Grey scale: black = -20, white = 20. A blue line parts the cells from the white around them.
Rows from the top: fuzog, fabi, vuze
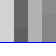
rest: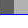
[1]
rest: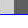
[8 1]
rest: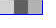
[1]
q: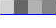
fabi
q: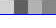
vuze

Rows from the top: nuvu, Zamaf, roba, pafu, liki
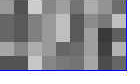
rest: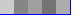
[ 3 -3]
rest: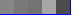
[-4]
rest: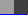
[8]
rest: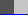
[ 1 -1 -2  6 -8 -4]
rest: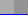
[-3]

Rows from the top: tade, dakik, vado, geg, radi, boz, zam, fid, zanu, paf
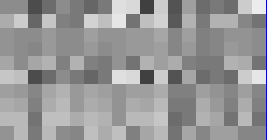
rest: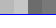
[ 8  6 -2  9 -2]
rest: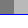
[ 2  1 10  7 10  0  6  9 -2  6  1  5  5  1  1]
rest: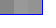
[2]
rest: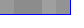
[3 4 4 6 1 5 0 1 3 3 2]
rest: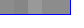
[4 2 3 4 4 5 1 4 0 1 4 3 2]

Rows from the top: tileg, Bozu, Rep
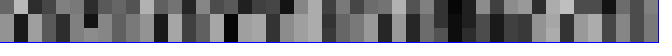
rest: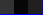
[  2 -10   2   4 -13   7  10  -8  -8 -17  -3  -8   0]
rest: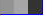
[ 4  7 -9  1 -8 -1]
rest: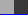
[ -4  -1   4 -14   4 -14  -3  -7 -18 -13  -8 -16 -10 -11   3   7 -12   4
   7  -9   1  -8  -1]
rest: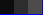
[-16 -10 -11   3   7 -12   4   7  -9   1  -8  -1]
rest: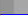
[-12   4   7  -9   1  -8  -1]
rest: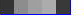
[ -4  -1   4 -14   4 -14  -3  -7 -18 -13  -8 -16 -10 -11   3   7 -12   4
   7  -9   1  -8  -1]

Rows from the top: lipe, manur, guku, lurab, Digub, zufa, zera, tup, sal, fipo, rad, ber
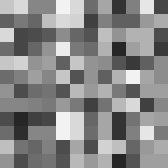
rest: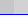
[  3   5  -5  11   3   2  -7 -11  -5   2]
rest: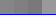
[ -1 -10  -2   9  14 -10   1]
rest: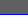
[4 7]

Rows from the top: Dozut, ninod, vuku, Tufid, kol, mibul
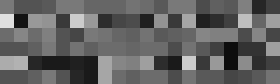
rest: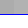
[-14 -16 -16 -15 -16   6   1   0   5 -13 -16  12 -11   4 -18   2 -13 -10]
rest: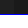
[  6   1   0   5 -13 -16  12 -11   4 -18   2 -13 -10]
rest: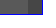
[-8 -6 -2]
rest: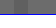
[-8 -2 -6 -6 -9 -8 -6 -2]
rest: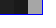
[  1   0   5 -13 -16  12 -11   4 -18   2 -13 -10]
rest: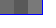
[ -1  -8  -5  -6   0 -14 -10]
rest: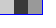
[-18   2 -13 -10]

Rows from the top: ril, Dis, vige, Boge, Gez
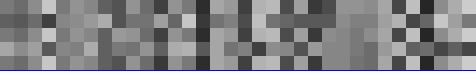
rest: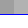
[-9 -4 11  5 -1]
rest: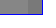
[-3  4  8 -5 -3 -9 -5 -9]
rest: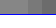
[ 4  8 -5 -3 -9 -5 -9]
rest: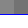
[ -3   6  -9  10 -14   2   7  12]

